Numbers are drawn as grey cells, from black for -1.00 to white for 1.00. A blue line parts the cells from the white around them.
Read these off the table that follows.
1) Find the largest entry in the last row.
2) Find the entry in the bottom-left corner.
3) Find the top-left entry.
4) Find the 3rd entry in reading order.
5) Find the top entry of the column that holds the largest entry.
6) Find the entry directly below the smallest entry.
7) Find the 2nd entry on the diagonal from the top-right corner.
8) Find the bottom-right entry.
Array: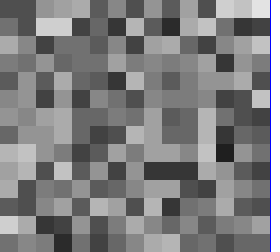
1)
0.42
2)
-0.11
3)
-0.38
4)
0.16
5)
0.78
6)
0.16
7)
-0.58
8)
-0.19
